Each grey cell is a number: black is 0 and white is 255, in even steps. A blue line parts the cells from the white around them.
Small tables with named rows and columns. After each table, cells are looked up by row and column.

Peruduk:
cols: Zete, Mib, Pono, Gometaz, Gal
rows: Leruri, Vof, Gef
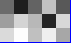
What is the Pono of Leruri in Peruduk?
99
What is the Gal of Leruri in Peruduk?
88
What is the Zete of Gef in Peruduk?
218
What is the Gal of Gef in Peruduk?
167
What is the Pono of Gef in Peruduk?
192
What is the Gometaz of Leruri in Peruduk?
194
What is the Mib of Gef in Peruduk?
253
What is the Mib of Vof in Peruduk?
212
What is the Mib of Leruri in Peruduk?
30
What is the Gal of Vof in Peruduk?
216
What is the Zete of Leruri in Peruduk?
107
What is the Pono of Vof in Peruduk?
184
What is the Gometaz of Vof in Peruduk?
37
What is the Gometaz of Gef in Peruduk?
239
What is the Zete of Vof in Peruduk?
158
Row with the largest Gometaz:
Gef

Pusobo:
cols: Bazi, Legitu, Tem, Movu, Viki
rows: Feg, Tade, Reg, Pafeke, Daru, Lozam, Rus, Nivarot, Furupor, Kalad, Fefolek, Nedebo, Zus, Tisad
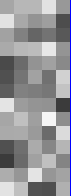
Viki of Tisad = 176
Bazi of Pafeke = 170
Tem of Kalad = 154
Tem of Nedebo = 161
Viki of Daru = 137
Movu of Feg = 226
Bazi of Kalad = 170
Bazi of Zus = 173
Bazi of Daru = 74
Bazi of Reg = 162
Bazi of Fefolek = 80
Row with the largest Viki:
Kalad

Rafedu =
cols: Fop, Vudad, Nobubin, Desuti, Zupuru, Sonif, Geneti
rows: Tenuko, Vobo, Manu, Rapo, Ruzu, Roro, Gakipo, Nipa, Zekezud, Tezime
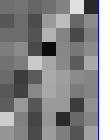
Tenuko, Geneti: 41
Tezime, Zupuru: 126
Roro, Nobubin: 91
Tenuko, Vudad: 115
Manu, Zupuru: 131
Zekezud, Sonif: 105
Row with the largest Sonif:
Tenuko

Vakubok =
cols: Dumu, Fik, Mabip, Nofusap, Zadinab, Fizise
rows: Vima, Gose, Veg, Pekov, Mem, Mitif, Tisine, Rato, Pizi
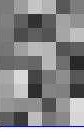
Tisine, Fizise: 51
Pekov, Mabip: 186
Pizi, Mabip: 188
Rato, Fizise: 218
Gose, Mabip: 50
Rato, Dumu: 149
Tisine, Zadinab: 128
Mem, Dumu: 103
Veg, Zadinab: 165
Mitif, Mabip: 68
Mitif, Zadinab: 142
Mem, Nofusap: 183
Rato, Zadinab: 154
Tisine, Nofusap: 132

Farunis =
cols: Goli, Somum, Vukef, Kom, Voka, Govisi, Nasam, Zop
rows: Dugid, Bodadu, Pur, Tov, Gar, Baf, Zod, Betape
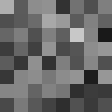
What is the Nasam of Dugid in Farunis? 79
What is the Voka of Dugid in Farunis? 50
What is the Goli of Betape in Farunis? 73
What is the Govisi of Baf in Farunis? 148
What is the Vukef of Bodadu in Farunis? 107
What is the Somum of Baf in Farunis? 134
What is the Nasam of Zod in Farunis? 60
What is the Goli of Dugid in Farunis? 175
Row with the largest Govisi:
Pur

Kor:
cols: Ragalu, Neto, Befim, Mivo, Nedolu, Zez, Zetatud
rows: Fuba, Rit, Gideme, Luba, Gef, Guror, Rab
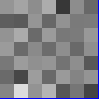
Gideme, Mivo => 155
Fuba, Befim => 141
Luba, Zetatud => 143
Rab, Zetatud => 68
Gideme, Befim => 106
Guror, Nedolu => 154
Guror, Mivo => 105
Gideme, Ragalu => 147
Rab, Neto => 220
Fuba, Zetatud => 104
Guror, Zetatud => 148
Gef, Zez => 142
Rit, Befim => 149
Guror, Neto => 71
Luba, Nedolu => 142
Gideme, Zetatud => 152
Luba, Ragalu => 155
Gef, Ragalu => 120
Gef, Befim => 144
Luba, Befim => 138
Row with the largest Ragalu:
Luba

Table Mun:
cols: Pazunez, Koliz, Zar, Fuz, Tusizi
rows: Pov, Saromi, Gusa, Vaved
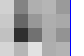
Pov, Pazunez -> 209
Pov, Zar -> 175
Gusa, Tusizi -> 147
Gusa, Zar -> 113
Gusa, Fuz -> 172
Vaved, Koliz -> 182
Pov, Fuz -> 181
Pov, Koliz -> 131
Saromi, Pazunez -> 201
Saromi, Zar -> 152
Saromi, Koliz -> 103
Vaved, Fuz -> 174
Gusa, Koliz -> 47
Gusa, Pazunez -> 193
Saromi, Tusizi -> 169
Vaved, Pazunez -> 213
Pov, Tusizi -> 154
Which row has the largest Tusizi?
Vaved

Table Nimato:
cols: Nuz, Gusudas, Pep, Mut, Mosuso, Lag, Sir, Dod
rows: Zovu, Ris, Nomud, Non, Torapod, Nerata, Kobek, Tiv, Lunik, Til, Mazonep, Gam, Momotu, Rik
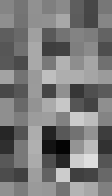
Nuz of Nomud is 94
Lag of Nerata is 174
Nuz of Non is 86
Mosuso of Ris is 168
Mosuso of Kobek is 144
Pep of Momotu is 158
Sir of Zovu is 71
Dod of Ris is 134
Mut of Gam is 78
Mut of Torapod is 121
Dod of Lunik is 132
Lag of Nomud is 131
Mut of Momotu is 98
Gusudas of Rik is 125
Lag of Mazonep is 148
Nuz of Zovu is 133
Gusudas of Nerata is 115
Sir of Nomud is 125
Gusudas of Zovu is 117

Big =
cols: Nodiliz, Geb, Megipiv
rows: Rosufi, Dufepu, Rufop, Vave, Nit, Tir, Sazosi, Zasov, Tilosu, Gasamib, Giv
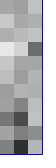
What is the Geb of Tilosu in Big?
74
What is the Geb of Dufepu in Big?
169
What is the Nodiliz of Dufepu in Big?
200
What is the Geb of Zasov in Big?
132
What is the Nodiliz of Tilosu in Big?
118
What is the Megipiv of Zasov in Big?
189

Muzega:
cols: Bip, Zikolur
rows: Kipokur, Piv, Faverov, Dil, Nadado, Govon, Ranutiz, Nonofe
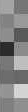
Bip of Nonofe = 127
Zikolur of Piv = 153
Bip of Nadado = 120
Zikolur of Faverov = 89
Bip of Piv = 131
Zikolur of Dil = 138
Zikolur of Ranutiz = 211
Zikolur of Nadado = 190
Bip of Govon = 108
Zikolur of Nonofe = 142
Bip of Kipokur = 164
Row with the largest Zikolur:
Ranutiz

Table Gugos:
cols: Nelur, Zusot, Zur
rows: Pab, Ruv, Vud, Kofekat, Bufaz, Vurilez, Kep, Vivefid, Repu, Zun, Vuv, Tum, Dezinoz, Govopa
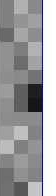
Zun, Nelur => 159
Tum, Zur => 138
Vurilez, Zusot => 138
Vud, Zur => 141
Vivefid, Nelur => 143
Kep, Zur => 31
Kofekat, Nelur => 144
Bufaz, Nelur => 145
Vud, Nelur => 105
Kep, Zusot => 95
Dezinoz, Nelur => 110
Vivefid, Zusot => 94
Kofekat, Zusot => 125
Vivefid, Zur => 22
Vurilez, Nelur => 141
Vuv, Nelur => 188
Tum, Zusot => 155
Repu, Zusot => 139

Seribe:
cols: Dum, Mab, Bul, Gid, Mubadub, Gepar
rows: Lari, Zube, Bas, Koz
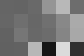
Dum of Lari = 101
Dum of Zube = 102
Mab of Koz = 98
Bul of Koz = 183
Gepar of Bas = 168
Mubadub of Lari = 184

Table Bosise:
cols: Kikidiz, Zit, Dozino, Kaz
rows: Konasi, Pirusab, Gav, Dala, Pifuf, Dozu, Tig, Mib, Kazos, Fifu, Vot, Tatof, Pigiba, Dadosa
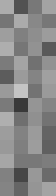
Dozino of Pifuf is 113
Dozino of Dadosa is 149
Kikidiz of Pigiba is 129
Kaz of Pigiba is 107
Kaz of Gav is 156
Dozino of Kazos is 144
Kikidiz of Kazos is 175
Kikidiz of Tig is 154
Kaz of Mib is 132
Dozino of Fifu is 155
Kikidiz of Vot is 153
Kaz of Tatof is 125
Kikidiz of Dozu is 92
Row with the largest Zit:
Tig

